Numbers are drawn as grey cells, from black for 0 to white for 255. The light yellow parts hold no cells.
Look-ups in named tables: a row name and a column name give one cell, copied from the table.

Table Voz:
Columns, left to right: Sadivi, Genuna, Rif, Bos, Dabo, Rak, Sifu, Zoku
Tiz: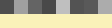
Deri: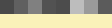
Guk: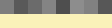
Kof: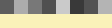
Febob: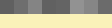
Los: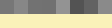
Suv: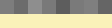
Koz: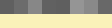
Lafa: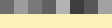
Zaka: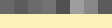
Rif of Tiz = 100
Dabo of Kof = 202
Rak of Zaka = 158
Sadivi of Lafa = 109
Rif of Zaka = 107
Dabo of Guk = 78
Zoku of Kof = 180
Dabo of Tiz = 191
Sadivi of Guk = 125
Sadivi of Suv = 125

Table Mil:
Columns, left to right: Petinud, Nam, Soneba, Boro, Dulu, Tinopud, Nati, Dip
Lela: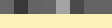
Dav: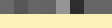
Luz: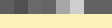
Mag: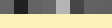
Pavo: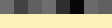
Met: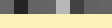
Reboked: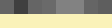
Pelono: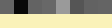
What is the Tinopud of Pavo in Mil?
6
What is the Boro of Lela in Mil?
102
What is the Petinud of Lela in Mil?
103
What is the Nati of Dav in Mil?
101
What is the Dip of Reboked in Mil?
94
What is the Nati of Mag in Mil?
98
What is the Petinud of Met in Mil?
103
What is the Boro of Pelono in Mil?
104
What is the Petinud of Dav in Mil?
105
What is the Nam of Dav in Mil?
86
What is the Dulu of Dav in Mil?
149
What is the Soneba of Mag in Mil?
99
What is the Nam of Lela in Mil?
56
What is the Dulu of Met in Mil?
184
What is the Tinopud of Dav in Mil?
45
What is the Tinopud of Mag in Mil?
70
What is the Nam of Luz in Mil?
81
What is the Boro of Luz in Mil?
101
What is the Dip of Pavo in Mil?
96
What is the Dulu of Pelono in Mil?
154

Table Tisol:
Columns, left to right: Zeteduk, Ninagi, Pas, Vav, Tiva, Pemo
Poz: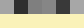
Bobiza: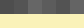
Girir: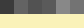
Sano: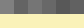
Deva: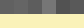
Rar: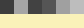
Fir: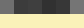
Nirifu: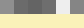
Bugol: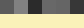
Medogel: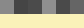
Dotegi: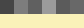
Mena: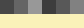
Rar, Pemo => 189
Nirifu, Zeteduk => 143
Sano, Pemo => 97
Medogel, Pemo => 101
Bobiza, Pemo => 100
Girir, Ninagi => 99
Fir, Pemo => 117
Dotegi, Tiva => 91
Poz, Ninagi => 47
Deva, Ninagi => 101
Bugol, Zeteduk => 91
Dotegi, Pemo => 104
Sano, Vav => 104
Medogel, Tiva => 74
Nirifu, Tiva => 238
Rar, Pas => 66
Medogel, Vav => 143
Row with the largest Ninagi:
Rar

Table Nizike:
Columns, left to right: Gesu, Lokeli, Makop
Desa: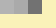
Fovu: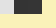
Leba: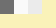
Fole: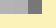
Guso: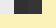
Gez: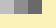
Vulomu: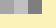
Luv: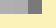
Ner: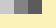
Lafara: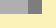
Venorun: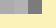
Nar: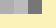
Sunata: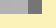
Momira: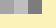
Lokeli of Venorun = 178
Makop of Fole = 119
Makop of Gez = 105
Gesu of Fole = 180
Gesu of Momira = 165
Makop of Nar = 118
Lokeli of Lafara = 175
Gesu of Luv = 176
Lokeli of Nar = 187
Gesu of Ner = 202
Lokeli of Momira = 190
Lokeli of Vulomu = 192
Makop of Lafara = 125
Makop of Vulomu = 126
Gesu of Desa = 179
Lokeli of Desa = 170
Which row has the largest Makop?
Leba

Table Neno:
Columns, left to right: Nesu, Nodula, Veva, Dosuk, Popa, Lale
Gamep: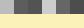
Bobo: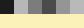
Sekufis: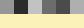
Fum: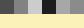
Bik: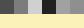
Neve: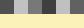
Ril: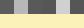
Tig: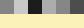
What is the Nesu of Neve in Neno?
80
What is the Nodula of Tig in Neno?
200
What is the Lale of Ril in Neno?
86
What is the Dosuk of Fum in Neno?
29
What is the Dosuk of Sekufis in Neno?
108
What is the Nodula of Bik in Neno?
124
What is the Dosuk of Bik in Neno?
33
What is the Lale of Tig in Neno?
77
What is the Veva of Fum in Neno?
204
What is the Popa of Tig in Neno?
134
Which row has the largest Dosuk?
Gamep

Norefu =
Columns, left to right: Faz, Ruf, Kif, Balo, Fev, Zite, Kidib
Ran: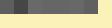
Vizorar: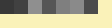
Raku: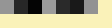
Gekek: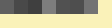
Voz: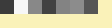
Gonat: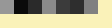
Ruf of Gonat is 10
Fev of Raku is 42
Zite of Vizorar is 138
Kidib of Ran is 96
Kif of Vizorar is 143
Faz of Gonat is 151
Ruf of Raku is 39
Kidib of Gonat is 128
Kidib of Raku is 146
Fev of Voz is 131
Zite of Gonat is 46
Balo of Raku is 155
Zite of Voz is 140
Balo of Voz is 66
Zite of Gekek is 78

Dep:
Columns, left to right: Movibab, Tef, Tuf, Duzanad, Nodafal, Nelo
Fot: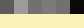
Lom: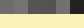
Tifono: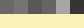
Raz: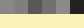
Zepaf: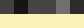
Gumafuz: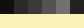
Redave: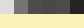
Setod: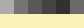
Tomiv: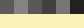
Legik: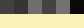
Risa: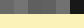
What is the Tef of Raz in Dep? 127
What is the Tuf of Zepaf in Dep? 69
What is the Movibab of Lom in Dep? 109
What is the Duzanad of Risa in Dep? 97
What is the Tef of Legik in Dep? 53
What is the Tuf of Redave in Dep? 76
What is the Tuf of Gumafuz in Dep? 58
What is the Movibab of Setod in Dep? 171
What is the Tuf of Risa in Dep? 95
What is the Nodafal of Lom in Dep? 113
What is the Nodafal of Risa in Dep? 113
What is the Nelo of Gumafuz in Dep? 34
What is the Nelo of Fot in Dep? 10
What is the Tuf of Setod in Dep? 88
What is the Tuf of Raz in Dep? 88
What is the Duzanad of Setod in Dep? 68
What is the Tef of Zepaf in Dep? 21
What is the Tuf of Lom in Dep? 85
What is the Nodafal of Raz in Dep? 138
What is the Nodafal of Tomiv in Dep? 118

